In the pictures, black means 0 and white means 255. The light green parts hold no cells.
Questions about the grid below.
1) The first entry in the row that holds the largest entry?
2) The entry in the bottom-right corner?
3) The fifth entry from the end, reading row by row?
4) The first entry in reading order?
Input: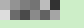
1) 221
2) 165
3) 107
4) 177

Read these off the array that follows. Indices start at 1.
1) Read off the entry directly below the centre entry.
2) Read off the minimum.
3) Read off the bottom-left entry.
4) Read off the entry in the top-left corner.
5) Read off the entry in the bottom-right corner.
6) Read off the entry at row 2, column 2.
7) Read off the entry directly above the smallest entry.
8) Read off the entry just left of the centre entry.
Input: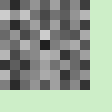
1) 182
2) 31
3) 126
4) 114
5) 51
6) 148
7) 204
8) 137

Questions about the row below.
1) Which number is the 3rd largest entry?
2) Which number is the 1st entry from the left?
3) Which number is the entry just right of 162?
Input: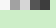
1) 162
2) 247
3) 214
